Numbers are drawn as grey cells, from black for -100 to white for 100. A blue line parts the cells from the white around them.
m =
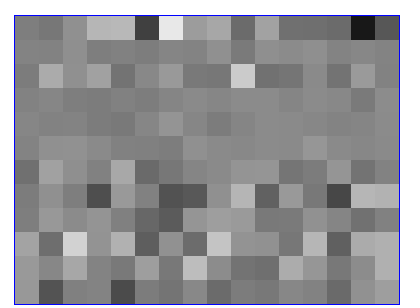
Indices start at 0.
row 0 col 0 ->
-1
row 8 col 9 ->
21
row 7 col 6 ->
-36
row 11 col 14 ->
14
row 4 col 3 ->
-3
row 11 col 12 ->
2
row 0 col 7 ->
22
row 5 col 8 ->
8
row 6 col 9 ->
16
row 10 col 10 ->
-13
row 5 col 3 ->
8
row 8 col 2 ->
9
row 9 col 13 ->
-25
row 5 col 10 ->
9
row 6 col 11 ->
-8
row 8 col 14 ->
-11
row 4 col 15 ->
9
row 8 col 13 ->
4
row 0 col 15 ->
-32
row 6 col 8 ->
8
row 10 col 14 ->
10
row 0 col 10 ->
27
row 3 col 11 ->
4
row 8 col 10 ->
-5
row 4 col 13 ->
3
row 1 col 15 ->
3
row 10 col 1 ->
6
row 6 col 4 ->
32
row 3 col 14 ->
-4
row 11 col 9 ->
-3
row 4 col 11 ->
8
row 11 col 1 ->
-35
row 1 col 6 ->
4
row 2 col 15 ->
2
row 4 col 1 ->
2
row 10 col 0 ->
20

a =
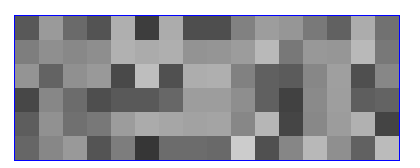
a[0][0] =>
-31
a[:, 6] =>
[35, 37, -37, -19, 30, -15]
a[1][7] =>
15
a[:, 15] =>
[-11, -6, 6, -22, -47, 47]
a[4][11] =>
-46
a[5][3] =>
-34
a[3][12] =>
8
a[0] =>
[-31, 21, -17, -35, 37, -52, 35, -39, -39, 1, 23, 18, -5, -24, 35, -11]
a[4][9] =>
6
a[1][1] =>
12
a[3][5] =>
-30
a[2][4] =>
-43
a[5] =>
[-20, 6, 20, -34, -2, -58, -15, -15, -18, 60, -37, 5, 44, 12, -24, 47]
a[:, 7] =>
[-39, 15, 36, 23, 27, -15]
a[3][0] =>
-44
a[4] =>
[-27, 14, -12, -6, 22, 34, 30, 27, 29, 6, 43, -46, 7, 22, 39, -47]
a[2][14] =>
-38
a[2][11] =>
-29
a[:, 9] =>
[1, 22, 1, 11, 6, 60]
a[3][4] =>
-30
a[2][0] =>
16

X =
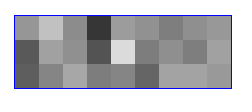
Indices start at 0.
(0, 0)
18
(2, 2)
31
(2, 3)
-2
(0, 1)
51
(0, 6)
-1
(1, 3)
-35
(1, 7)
-1

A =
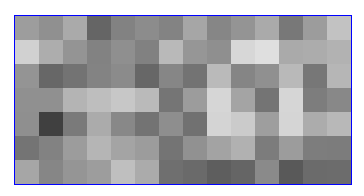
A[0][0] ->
23
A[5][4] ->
29
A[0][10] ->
33
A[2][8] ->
46
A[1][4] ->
12
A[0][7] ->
30
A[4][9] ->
59
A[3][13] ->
7
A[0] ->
[23, 13, 33, -21, 2, 10, 3, 30, 5, 16, 33, -6, 22, 52]
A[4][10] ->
24
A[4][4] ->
7
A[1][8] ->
12
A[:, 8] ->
[5, 12, 46, 68, 66, 28, -26]
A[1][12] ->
35
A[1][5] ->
1
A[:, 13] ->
[52, 40, 43, 7, 44, -3, -15]
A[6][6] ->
-13
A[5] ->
[-9, 2, 22, 42, 29, 22, -9, 14, 28, 39, -3, 22, -2, -3]
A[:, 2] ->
[33, 16, -10, 41, -4, 22, 17]
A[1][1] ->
36
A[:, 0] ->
[23, 64, 16, 13, 12, -9, 30]
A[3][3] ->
49
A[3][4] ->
56
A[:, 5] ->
[10, 1, -19, 46, -10, 22, 34]
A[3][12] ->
-2
